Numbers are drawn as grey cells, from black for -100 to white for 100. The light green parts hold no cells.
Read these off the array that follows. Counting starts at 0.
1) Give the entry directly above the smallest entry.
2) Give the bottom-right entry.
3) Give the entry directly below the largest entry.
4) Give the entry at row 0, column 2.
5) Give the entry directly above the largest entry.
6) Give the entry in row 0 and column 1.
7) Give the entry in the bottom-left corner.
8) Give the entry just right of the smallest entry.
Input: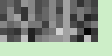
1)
-30
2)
-50
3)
15
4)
-40
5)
-19
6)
-19
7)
38
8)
-60

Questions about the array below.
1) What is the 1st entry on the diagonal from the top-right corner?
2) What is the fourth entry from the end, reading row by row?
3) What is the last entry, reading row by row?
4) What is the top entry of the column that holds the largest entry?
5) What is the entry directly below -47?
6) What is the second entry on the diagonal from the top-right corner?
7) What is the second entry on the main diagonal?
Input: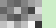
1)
38
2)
25
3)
-57
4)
25
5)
38
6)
-47
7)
2

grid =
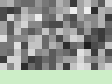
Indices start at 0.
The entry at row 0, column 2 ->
-6
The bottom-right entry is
66
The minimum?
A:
-76
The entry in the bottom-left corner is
66
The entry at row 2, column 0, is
-41
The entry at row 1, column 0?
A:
-41
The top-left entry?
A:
28
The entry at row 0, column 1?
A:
40
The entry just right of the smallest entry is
-41
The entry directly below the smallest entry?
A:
53
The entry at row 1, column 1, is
-54
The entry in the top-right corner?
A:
66
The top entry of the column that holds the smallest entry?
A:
53
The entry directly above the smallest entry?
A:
-41

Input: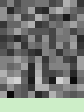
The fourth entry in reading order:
-20
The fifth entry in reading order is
-20
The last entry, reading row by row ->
-20
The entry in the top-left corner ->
-32
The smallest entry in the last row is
-91
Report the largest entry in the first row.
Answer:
39
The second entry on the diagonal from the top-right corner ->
-20
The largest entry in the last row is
39
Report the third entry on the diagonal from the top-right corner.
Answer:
-79
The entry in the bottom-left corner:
26
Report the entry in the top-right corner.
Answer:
-58
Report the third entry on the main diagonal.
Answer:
26
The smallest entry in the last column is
-69

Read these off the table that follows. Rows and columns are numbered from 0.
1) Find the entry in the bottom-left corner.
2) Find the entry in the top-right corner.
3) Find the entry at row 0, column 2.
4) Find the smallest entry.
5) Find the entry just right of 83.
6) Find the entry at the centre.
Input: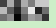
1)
-13
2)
58
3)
-49
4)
-96
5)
-72
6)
-1
